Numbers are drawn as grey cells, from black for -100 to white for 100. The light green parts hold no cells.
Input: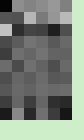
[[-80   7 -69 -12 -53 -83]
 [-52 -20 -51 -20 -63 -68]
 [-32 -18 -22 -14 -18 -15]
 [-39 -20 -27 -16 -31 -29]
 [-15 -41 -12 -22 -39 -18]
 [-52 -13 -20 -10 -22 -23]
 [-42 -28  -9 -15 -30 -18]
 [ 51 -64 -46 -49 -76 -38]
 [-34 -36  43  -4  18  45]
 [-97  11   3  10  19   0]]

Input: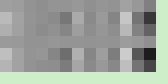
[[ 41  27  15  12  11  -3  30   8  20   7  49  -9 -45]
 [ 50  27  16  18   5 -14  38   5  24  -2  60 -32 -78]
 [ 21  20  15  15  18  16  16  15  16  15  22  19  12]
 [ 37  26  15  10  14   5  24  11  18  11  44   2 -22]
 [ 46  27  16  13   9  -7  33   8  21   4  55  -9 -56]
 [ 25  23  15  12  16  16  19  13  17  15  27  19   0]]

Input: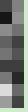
[[ 22 -48]
 [ 72 -18]
 [ -6 -69]
 [-51 -51]
 [ -9 -34]
 [-24 -49]
 [ 10 -11]
 [-83  13]
 [-44   1]]

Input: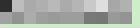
[[ 27  15  35  24  21  23  23  -5  -7  20  16]
 [-64  48  33  37  45  34  42  58  74  31  39]]

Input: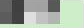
[[-28 -48  74  52  41]
 [-22 -50  28  27 -31]]

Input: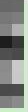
[[  0   8]
 [-42 -40]
 [ 11  57]
 [  9  58]
 [-38 -42]
 [-77 -57]
 [  3  39]
 [ -7  -2]
 [-19 -18]]

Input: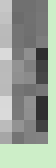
[[ 30  -9   1   3]
 [ 47  15   2 -49]
 [ 71  -5  12 -63]
 [ 70  -6  14 -63]
 [ 46  -8 -12  -7]
 [ 47  13   9 -44]
 [ 46  15   0 -49]
 [ 71  -6  12 -64]
 [ 45  -9 -14  -2]
 [ 46  -9 -12  -7]
 [ 52 -15 -11  -7]
 [ 56 -12 -12  -8]]
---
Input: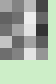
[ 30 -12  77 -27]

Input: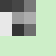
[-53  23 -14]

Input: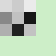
[71 51 52]

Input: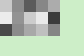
[58 15 32]

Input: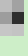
[ 48 -64]

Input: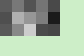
[-28  38  60]

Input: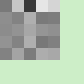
[-5  3 31 -6 32]

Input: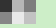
[-61  83]
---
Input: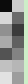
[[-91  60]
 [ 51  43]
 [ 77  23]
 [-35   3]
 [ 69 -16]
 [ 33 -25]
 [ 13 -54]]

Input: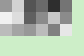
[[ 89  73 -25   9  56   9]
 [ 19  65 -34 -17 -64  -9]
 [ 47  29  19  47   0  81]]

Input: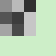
[[ 11  46 -62]
 [ 29 -42  55]
 [-34 -52  55]]

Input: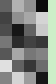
[[  3  66  22 -83]
 [-23  40  13 -91]
 [-32  31  -7   3]
 [-48  13  31  66]
 [ 76 -23 -57 -15]
 [ -7 -66 -48 -57]
 [-40 -83 -23  58]]

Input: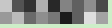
[[ 20  47 -17  11  -7 -79 -25  74  28]
 [ 56 -35 -61  37 -69   3 -25  11 -43]]

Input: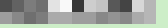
[[ 23   7 -13  -3  33  33  23  23   7  15   7  33  43]
 [-39 -23  -3 -13  78  95 -57  61  53 -31 -47  69  43]]
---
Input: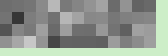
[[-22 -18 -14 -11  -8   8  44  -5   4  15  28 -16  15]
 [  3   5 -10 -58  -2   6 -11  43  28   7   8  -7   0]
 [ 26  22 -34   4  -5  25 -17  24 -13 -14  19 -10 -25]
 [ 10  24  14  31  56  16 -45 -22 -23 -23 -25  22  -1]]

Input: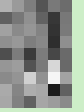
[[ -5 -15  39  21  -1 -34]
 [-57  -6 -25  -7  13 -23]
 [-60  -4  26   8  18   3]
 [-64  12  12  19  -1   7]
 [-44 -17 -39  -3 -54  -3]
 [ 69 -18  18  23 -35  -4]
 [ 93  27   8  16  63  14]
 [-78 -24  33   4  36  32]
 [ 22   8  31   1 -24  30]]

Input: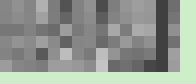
[[-50 -14   5  14   4  38  -3 -35   2  14 -40  -1  17  24  19]
 [-50  -8   4  10   5  26  -2 -21   2  10 -27   3  13  20  18]
 [-50  13  -7  -7   2  -9 -16  23  -4   5  -8  32  -3  34  30]
 [-50 -11   6  15   9  25   8 -23   5   6 -17  -3  20   3  13]
 [-50  25   3  -5   6 -30  12  48   7  -4  48  16  -7 -10  -4]
 [-50  22  22   5   2  -3  23  23  19  10  54 -18 -12 -21 -44]]

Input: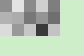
[[ 62  -1  11  78   8]
 [ 16 -13  40  35  -7]
 [-55  53  72  20  55]]

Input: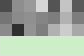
[[ 54 -30 -41  11  20  68 -34]
 [ 40  -2  -8   9  13   4  -2]
 [ 60  32   8 -63  15  -1  39]]

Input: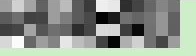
[[  4  -9  25  64  29 -23  23  47 -29 -54  87  82 -64 -47 -20]
 [ 17 -24 -28 -13 -49 -47  23  -1 -29 -43 -98 -79 -11 -21 -10]
 [ 17 -25 -51 -46  29 -33 -13 -21 -65 -45  70  68 -52 -92 -11]
 [-46  22  69  97 -19  24   3  80  48  34 -48 -96  37  63 -11]]
